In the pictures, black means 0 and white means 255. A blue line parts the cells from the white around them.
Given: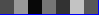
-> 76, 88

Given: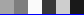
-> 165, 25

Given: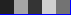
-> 33, 115

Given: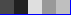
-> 73, 191

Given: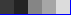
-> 57, 220

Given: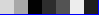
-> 216, 30

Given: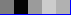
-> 125, 177

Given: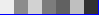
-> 238, 49

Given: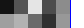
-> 19, 152
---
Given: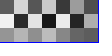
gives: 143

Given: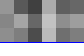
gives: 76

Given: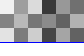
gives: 206

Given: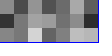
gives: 212

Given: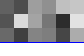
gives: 132

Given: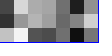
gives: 83
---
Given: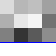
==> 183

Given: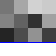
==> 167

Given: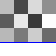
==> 72

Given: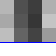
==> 80

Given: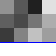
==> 88

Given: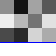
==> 19
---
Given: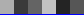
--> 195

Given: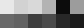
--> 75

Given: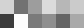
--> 143

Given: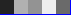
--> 147

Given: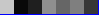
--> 102

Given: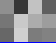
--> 208

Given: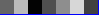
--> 142

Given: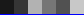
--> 118

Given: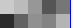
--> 144
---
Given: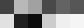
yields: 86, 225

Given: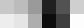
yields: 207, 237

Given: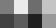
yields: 196, 65

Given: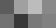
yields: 137, 114

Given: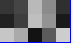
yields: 47, 198

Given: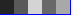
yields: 168, 36

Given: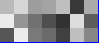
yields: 170, 85

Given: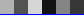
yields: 55, 178
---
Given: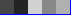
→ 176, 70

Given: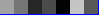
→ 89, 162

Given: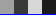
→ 27, 160

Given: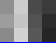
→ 59, 138

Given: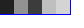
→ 212, 33

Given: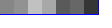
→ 53, 134

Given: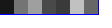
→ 103, 23

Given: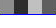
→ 95, 141

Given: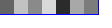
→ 124, 100

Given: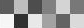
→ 120, 246
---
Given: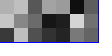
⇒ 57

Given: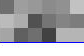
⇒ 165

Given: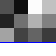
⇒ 163

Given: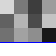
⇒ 113

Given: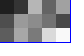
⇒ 93

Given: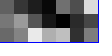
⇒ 105

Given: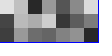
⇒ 62

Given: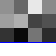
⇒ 51

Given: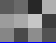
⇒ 134
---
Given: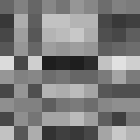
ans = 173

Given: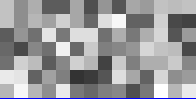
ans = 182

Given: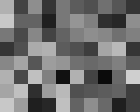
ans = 31

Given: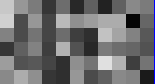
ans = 143

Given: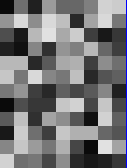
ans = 119

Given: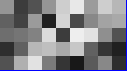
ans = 226
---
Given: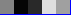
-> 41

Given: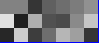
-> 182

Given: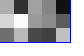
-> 72

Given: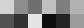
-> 15

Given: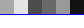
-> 105

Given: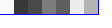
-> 94

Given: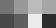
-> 94

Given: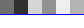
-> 145

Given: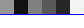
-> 89

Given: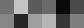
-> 182
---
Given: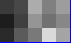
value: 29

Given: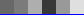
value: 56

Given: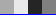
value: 37

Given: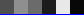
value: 8

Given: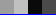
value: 10

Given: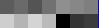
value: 2

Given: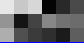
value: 4

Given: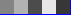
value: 55

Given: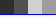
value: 46
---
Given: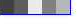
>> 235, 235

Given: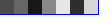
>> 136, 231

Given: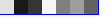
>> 247, 247

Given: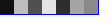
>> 228, 228

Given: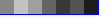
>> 100, 194

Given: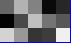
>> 192, 240

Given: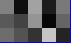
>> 149, 197

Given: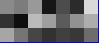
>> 159, 217

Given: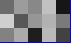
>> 150, 207
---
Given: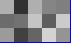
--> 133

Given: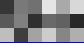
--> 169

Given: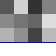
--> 50

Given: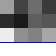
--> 109

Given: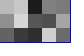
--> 128

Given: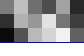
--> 163
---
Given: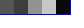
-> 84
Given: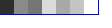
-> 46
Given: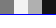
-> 123
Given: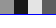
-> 148
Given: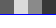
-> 95
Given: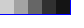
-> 207
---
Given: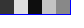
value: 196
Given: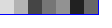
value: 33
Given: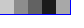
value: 27
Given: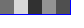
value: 147
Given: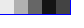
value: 20
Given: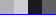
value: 27
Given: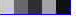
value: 163
